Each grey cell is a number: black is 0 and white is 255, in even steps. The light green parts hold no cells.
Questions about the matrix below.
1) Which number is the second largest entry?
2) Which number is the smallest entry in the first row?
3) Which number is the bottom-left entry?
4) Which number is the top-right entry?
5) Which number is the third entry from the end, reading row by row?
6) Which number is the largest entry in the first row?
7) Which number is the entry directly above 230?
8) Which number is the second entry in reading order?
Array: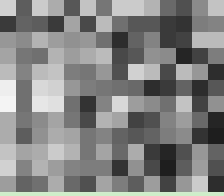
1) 238
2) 80
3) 157
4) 195
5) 151
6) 209
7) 216
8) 93

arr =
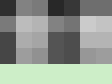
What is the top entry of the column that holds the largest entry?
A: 110
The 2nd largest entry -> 195
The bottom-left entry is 70
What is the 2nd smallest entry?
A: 47
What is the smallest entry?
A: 40
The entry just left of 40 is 122
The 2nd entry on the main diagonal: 188
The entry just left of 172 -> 70

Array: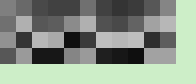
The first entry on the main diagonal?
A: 127
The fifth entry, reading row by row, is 65
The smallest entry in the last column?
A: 93
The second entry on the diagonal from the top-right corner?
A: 162
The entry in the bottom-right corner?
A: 162
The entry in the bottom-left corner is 87
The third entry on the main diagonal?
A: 183
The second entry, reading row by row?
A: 105
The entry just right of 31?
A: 23
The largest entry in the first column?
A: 146
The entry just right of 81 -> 73

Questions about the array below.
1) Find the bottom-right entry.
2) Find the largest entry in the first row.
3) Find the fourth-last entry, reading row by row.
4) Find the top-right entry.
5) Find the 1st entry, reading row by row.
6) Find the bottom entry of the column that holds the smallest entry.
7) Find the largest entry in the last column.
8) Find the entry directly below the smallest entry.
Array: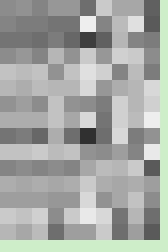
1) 90
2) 202
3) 202
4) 97
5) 140
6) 158
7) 238
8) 146

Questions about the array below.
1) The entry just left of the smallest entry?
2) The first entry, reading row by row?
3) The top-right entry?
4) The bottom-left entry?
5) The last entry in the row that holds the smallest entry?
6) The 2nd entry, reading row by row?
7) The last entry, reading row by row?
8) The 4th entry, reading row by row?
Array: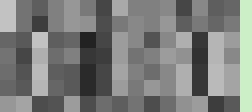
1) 102
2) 193
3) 102
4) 150
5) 157
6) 115
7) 89
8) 128

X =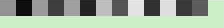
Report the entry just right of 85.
228
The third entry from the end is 222
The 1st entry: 146
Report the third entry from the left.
154

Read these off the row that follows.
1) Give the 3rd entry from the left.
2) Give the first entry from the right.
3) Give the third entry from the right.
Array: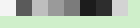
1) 190
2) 211
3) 29

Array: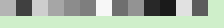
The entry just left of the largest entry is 125
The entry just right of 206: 166
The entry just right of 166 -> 139

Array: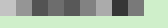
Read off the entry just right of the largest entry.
149
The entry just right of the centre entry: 130
